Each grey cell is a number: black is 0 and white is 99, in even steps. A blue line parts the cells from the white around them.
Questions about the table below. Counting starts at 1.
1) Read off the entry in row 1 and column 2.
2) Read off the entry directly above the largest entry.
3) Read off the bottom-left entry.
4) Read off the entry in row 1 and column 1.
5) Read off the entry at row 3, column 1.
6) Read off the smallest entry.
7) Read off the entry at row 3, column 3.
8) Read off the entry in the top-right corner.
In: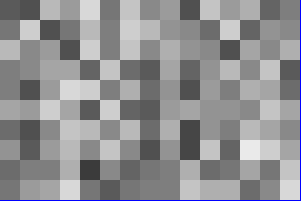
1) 31
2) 72
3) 46
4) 35
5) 72
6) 23
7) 60
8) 49

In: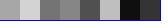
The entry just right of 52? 31
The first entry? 65
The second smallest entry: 20

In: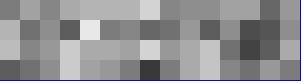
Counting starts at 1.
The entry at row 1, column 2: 63
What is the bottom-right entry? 48
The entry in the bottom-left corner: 36
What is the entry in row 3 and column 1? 73
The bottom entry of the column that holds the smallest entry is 22
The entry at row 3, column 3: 59
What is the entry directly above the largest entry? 70
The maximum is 90
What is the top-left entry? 48
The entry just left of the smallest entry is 48
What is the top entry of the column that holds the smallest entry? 82
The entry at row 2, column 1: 70
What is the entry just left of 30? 55
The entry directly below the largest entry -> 66
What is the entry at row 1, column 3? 52
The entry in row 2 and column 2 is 44
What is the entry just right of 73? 52

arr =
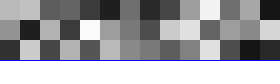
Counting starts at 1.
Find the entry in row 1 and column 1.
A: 72
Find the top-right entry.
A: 8
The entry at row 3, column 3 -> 27
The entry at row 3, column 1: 19
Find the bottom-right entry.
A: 16
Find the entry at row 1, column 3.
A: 36
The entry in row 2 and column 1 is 57
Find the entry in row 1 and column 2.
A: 75
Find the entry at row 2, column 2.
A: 12

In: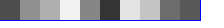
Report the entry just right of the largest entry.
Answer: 52
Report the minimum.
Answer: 20

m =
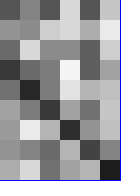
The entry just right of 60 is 91
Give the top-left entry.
33
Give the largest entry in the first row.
84
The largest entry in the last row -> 84
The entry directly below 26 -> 70
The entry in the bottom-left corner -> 67
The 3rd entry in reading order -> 33
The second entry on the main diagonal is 54
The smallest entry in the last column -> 11
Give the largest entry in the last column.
91
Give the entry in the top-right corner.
77
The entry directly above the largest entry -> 54
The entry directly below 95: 88

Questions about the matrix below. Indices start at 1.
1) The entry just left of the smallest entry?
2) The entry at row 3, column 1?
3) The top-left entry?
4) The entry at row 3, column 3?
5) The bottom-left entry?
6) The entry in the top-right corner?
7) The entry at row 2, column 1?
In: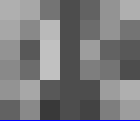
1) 53
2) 57
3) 68
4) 75
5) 38
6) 68
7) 65

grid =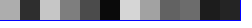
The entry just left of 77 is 18
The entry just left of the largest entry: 4
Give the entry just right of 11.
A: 14

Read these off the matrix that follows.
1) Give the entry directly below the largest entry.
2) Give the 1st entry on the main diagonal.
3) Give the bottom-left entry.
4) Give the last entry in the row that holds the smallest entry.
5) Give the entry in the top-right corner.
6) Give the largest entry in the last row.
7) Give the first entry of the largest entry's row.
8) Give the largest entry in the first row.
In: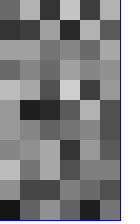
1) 35
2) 41
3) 8
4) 45
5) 69
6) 56
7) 73
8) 76
